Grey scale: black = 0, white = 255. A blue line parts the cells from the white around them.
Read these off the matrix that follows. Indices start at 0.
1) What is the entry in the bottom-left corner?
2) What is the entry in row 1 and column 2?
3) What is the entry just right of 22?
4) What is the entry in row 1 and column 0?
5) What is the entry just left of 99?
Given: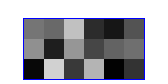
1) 8
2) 150
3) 83
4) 144
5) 70

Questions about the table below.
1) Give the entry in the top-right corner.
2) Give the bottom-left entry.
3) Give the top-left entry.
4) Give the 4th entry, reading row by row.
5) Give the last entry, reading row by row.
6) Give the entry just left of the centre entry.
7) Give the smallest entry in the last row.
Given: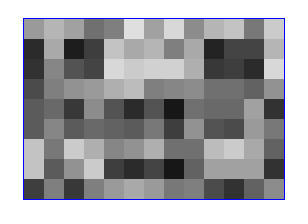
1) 203
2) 62
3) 154
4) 112
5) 140
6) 43
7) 50

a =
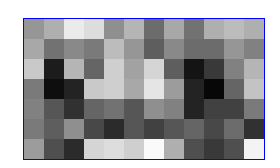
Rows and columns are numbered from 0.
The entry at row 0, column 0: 150
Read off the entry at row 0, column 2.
235
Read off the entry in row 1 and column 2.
137
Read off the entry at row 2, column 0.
201
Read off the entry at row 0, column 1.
175
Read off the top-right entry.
175
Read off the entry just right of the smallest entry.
101
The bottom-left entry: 156
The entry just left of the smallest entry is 35
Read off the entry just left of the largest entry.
207
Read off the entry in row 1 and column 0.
168
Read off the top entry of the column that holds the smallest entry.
175
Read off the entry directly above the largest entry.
65
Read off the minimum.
7
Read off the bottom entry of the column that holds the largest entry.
250
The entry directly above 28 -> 114
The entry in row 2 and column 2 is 181
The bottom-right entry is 243

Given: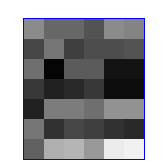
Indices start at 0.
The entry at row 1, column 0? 71
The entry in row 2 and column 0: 111
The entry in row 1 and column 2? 63
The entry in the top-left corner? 139
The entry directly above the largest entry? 41
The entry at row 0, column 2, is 103
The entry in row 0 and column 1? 103
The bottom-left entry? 97
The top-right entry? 132
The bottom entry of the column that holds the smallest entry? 175
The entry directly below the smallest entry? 33
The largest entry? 241
